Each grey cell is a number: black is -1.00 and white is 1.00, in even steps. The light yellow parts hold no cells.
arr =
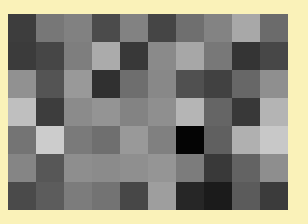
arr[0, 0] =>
-0.52
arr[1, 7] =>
-0.06
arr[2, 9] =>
0.12
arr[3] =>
[0.50, -0.52, 0.09, 0.16, 0.03, 0.12, 0.42, -0.21, -0.56, 0.41]
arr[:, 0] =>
[-0.52, -0.54, 0.14, 0.50, -0.09, 0.04, -0.42]
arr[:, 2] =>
[0.01, -0.01, 0.20, 0.09, -0.04, 0.11, -0.03]
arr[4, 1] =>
0.60
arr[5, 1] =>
-0.32
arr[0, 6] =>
-0.13
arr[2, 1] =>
-0.34
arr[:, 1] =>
[-0.07, -0.45, -0.34, -0.52, 0.60, -0.32, -0.28]
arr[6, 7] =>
-0.79
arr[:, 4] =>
[0.02, -0.56, -0.14, 0.03, 0.20, 0.12, -0.44]
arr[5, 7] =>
-0.55
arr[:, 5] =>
[-0.46, 0.08, 0.07, 0.12, 0.00, 0.17, 0.24]
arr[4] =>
[-0.09, 0.60, -0.04, -0.13, 0.20, 0.00, -0.97, -0.25, 0.38, 0.57]

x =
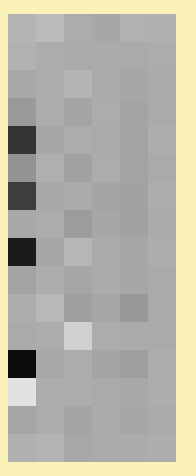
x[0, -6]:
0.41
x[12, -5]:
0.32
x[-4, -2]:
0.24
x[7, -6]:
0.32
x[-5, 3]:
0.35
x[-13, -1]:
0.33
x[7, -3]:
0.31
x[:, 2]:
[0.35, 0.33, 0.41, 0.29, 0.35, 0.27, 0.34, 0.22, 0.43, 0.30, 0.25, 0.64, 0.35, 0.35, 0.29, 0.32]
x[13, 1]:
0.36
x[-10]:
[-0.52, 0.32, 0.34, 0.29, 0.27, 0.36]
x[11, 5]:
0.33
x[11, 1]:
0.35
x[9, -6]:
0.29
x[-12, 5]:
0.36
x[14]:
[0.30, 0.35, 0.29, 0.34, 0.30, 0.33]
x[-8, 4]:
0.30
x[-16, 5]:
0.38
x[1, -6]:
0.39
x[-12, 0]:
-0.59
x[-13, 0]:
0.21
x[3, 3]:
0.35
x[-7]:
[0.29, 0.36, 0.30, 0.34, 0.30, 0.33]
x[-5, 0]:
0.33
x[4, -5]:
0.31
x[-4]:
[-0.91, 0.32, 0.35, 0.29, 0.24, 0.36]

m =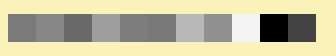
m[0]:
-0.04
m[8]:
0.91
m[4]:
-0.02
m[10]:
-0.48

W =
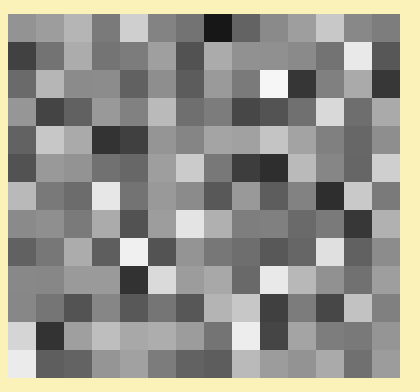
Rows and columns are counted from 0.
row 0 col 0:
0.15
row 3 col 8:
-0.44
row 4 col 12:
-0.19
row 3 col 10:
-0.12
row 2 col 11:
0.00
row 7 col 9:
0.00
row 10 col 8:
0.56
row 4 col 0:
-0.23
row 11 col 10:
0.29
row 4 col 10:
0.28
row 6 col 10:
0.02
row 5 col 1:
0.20
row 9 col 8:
-0.18
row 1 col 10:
0.08
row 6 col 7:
-0.31
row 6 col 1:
-0.05
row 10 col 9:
-0.50
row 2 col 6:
-0.28
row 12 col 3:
0.17
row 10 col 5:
-0.08
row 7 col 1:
0.12
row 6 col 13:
-0.04
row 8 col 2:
0.35
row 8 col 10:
-0.20
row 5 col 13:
0.62
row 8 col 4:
0.88
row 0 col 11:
0.57
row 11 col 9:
-0.46
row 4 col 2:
0.33
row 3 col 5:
0.46
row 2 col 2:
0.09
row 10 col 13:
0.00
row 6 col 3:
0.81
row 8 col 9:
-0.31
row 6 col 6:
0.09
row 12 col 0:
0.84
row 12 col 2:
-0.22
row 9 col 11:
0.14

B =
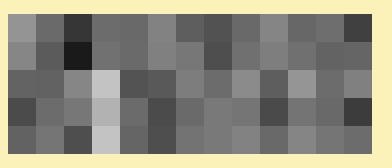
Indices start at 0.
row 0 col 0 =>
0.16
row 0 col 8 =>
-0.18
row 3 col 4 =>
-0.16
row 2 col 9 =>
-0.26
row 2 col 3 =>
0.53
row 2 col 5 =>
-0.30
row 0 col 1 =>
-0.17
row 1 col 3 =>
-0.11
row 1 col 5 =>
0.00
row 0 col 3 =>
-0.15
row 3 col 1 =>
-0.15
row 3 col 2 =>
-0.07
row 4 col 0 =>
-0.23
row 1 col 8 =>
-0.12
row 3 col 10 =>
-0.09
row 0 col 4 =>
-0.18
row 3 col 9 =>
-0.42
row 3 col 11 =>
-0.18
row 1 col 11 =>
-0.22
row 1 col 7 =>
-0.39
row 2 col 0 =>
-0.22

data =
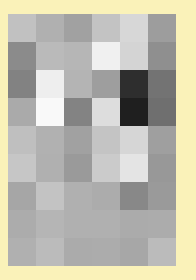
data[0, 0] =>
0.51
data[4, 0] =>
0.50
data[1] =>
[0.09, 0.46, 0.43, 0.88, 0.66, 0.12]
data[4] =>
[0.50, 0.39, 0.26, 0.54, 0.68, 0.25]
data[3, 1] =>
0.95
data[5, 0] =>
0.55
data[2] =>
[0.02, 0.87, 0.41, 0.24, -0.64, -0.10]
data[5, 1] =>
0.38
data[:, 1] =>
[0.38, 0.46, 0.87, 0.95, 0.39, 0.38, 0.53, 0.42, 0.47]
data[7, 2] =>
0.38
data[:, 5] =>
[0.23, 0.12, -0.10, -0.13, 0.25, 0.19, 0.21, 0.35, 0.47]
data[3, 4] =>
-0.76
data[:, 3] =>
[0.53, 0.88, 0.24, 0.73, 0.54, 0.59, 0.35, 0.38, 0.35]

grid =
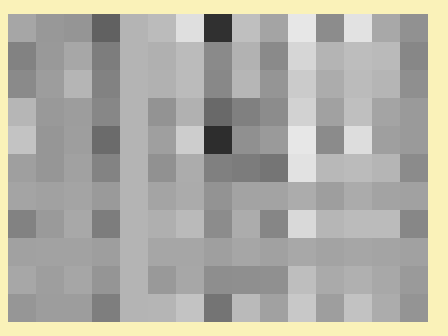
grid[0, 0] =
0.30
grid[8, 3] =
0.24
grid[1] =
[0.02, 0.20, 0.31, -0.02, 0.41, 0.38, 0.47, 0.08, 0.40, 0.08, 0.68, 0.41, 0.48, 0.46, 0.06]
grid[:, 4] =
[0.41, 0.41, 0.41, 0.41, 0.41, 0.41, 0.41, 0.41, 0.41, 0.41, 0.41]
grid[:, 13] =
[0.32, 0.46, 0.42, 0.29, 0.25, 0.42, 0.28, 0.47, 0.29, 0.32, 0.35]
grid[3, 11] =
0.26
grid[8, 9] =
0.26
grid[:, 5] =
[0.47, 0.38, 0.39, 0.15, 0.25, 0.14, 0.29, 0.37, 0.30, 0.20, 0.42]
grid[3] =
[0.43, 0.20, 0.23, 0.06, 0.41, 0.15, 0.39, -0.18, 0.00, 0.10, 0.65, 0.26, 0.50, 0.29, 0.21]
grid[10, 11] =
0.24
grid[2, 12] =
0.47
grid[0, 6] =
0.75
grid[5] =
[0.25, 0.18, 0.26, 0.03, 0.41, 0.14, 0.35, 0.00, -0.03, -0.08, 0.77, 0.44, 0.47, 0.42, 0.09]
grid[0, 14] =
0.14
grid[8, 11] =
0.28
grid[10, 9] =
0.26
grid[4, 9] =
0.21
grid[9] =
[0.31, 0.24, 0.30, 0.17, 0.41, 0.20, 0.31, 0.11, 0.12, 0.13, 0.49, 0.33, 0.38, 0.32, 0.21]
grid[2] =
[0.08, 0.23, 0.42, 0.02, 0.41, 0.39, 0.47, 0.07, 0.43, 0.17, 0.59, 0.35, 0.47, 0.42, 0.12]
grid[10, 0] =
0.18
